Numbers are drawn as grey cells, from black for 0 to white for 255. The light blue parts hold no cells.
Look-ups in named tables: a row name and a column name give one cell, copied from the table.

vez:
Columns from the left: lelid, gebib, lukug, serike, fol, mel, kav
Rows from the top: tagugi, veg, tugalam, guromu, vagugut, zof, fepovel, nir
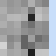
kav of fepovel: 135
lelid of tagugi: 162
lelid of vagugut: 155
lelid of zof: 170
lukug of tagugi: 156
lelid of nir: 188
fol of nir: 30
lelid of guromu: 174
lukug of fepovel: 167
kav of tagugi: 131
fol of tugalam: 37
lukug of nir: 170
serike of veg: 166
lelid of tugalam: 166
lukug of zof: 146
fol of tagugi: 175
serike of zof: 99
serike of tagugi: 142

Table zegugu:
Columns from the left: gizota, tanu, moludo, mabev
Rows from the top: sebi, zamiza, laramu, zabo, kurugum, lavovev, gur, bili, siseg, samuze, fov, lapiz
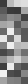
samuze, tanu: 237
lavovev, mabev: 90
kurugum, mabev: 88
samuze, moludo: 101
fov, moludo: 69
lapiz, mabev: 84
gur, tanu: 238
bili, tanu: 93
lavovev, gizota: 232

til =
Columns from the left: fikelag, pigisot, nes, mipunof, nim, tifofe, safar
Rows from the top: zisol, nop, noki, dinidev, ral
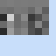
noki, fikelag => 42
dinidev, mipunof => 118
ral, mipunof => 131
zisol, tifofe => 123
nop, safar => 95
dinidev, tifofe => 133
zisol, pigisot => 125
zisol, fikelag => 122
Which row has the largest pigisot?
noki

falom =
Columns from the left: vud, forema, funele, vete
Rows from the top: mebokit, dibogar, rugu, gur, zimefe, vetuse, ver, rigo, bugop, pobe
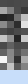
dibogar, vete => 58
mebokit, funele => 74
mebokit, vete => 76
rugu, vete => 191
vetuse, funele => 37
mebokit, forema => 72
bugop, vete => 170
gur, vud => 138
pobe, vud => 104
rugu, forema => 40
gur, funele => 45
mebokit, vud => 74
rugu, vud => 34

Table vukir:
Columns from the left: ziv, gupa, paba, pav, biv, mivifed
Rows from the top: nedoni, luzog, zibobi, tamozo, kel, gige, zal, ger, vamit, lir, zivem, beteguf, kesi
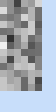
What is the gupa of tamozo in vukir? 165
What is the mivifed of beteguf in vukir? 73
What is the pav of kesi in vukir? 105
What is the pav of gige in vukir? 190
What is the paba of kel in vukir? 175
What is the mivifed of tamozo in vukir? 92
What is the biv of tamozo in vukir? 203
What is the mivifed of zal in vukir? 112
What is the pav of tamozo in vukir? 105
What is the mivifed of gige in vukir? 132
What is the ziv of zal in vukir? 240
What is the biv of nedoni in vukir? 156
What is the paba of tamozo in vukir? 132
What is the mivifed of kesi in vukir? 92
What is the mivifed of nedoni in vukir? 212
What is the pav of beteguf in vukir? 105
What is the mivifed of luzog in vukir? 112
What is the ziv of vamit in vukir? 177
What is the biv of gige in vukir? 109

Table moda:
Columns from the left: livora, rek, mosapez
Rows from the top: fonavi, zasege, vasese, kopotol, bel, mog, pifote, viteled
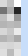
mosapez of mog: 170
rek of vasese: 224
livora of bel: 215
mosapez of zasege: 37
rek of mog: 191
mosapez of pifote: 219
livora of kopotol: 180
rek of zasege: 172
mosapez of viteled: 229
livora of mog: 180
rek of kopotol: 186
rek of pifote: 213
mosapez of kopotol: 181
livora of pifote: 216

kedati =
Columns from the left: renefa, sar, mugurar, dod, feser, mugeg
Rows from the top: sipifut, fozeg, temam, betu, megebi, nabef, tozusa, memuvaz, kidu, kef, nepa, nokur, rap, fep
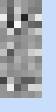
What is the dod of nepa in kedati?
151
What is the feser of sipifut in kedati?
140
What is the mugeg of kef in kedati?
152
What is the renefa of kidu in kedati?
138
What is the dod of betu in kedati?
137
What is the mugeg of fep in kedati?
160
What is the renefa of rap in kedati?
147
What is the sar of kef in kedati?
145
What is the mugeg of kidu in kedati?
133
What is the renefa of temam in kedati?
237
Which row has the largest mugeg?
temam

